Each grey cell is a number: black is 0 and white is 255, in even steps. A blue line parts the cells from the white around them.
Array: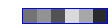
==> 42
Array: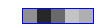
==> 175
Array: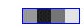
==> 227
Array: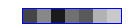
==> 201
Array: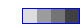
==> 64
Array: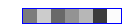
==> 252
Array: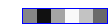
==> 106
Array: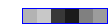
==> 156
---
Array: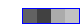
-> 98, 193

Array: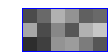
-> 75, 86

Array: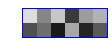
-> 222, 89

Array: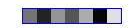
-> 116, 224

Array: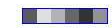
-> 91, 146

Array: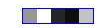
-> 151, 196

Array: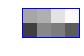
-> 166, 92

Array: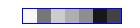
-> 248, 66

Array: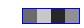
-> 107, 144

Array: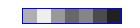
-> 175, 33
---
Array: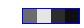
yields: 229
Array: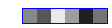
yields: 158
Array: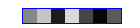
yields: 70
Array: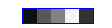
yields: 130
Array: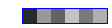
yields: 196
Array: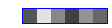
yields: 65
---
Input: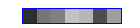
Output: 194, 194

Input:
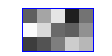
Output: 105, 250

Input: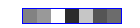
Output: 44, 253

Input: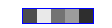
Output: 115, 233

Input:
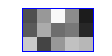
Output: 109, 248

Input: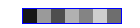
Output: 177, 206

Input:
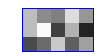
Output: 64, 250
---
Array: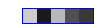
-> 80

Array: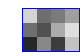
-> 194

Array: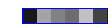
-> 130

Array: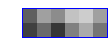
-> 171

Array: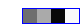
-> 110

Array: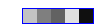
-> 127

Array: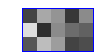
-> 168
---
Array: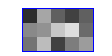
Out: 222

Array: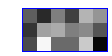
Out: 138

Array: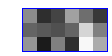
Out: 213

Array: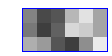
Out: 204

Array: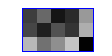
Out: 52

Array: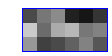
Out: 119

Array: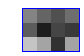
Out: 69
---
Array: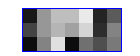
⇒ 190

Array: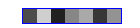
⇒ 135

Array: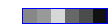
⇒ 104

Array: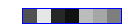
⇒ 17

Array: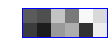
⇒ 122

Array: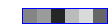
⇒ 187

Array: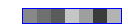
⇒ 198

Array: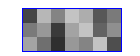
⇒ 195
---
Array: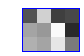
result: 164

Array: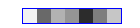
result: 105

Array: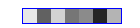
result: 97

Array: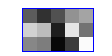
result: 125

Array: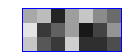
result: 87

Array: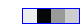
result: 7

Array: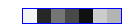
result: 39

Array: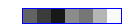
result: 60
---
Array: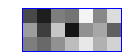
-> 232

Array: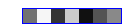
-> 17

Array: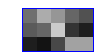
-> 72

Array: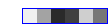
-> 64

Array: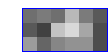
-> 146

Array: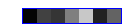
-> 200
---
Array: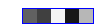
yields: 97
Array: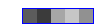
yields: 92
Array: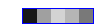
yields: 24
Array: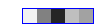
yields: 242
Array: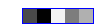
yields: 74
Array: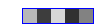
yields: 184
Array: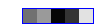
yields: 113
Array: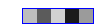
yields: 189
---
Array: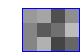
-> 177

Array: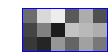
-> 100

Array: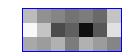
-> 177

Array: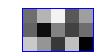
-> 56

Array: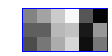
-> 214

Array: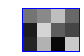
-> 178

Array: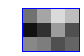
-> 125

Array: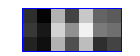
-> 189
